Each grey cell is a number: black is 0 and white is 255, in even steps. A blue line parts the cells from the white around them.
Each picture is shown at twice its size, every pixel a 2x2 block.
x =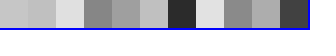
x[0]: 198
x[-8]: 134
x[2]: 224
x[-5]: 43

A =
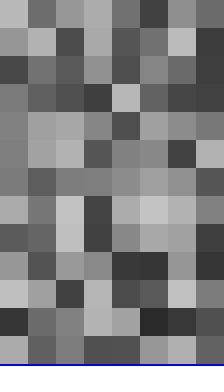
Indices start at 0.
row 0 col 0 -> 185
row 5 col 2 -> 178
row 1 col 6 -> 187
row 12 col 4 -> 81
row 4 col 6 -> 140
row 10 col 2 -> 65
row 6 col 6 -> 144
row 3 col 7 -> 66
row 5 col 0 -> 126
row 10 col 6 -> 192
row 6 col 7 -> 86
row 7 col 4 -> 172
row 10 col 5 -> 89
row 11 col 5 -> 42
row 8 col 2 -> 191
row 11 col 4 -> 163
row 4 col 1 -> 159
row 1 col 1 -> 178
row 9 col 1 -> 83
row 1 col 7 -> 60
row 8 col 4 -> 136
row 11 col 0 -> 54
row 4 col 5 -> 160
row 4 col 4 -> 78
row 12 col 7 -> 98
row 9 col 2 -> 153
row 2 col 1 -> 114
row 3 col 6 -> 70
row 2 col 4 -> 78
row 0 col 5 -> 65
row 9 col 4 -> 57

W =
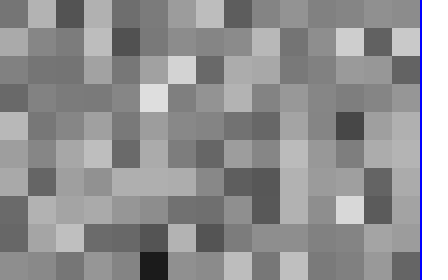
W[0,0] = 117
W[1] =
[170, 134, 124, 189, 81, 121, 140, 133, 139, 184, 116, 142, 206, 97, 201]
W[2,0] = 129
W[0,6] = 156
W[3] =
[105, 130, 123, 122, 134, 222, 127, 147, 179, 131, 152, 134, 126, 133, 150]
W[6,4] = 175
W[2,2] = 116
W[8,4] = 104
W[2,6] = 211
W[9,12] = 128
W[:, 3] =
[177, 189, 162, 122, 160, 190, 145, 170, 107, 150]
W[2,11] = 129
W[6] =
[169, 101, 159, 145, 175, 175, 173, 136, 94, 87, 178, 155, 159, 100, 171]
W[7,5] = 141
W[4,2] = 134
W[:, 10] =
[147, 116, 121, 152, 164, 187, 178, 178, 142, 191]
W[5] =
[158, 134, 167, 190, 106, 171, 125, 102, 157, 134, 187, 152, 126, 172, 180]
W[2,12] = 154
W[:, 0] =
[117, 170, 129, 105, 184, 158, 169, 106, 103, 142]
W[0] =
[117, 179, 83, 177, 110, 123, 156, 189, 93, 132, 147, 129, 133, 144, 140]
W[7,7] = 111
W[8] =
[103, 165, 191, 107, 104, 84, 179, 84, 124, 142, 142, 129, 132, 164, 156]
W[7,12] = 216
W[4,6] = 136
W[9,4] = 132
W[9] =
[142, 137, 118, 150, 132, 27, 144, 139, 189, 119, 191, 122, 128, 153, 101]
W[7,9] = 88

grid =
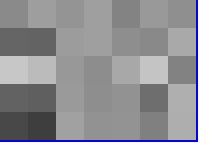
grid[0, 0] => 138
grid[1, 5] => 137
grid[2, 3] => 141
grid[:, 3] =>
[159, 159, 141, 142, 146]
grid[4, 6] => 174
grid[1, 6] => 169
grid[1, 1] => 99
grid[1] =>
[101, 99, 156, 159, 142, 137, 169]
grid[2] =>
[199, 187, 152, 141, 168, 196, 130]

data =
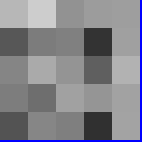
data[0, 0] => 183
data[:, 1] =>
[205, 124, 170, 110, 134]
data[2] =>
[133, 170, 148, 95, 178]
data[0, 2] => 146

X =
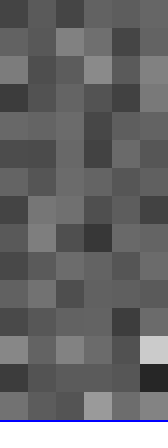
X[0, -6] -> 68
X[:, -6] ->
[68, 98, 124, 60, 104, 76, 100, 68, 89, 72, 97, 73, 135, 60, 114]
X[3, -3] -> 83
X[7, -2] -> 93
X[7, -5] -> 118
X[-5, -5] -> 114
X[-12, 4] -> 65
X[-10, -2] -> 106
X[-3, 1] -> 99
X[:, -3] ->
[98, 111, 138, 83, 71, 66, 100, 79, 55, 99, 97, 99, 107, 91, 154]
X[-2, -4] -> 91
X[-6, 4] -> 85
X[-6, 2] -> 108
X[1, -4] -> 129
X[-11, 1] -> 100
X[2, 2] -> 92
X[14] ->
[114, 92, 84, 154, 109, 131]
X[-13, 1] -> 78
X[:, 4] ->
[93, 69, 90, 65, 94, 106, 86, 93, 105, 85, 95, 61, 81, 86, 109]
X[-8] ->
[68, 118, 112, 79, 93, 66]
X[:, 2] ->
[69, 129, 92, 100, 107, 104, 107, 112, 79, 108, 78, 98, 130, 91, 84]

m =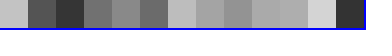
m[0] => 195
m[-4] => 170
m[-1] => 51
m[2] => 53

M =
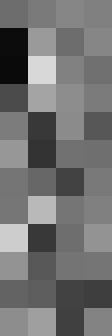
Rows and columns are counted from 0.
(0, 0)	109
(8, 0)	205
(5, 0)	151
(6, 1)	103
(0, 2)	134
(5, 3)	111
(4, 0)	124
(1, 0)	12
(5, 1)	51
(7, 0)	118
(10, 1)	94
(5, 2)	113
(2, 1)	216
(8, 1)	56
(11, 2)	64
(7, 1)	185
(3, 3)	123

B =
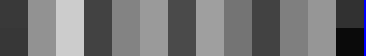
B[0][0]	57
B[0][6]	74
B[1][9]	66
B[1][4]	131
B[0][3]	66
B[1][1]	146
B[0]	[57, 146, 204, 66, 131, 154, 74, 159, 116, 66, 127, 150, 49]
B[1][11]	150
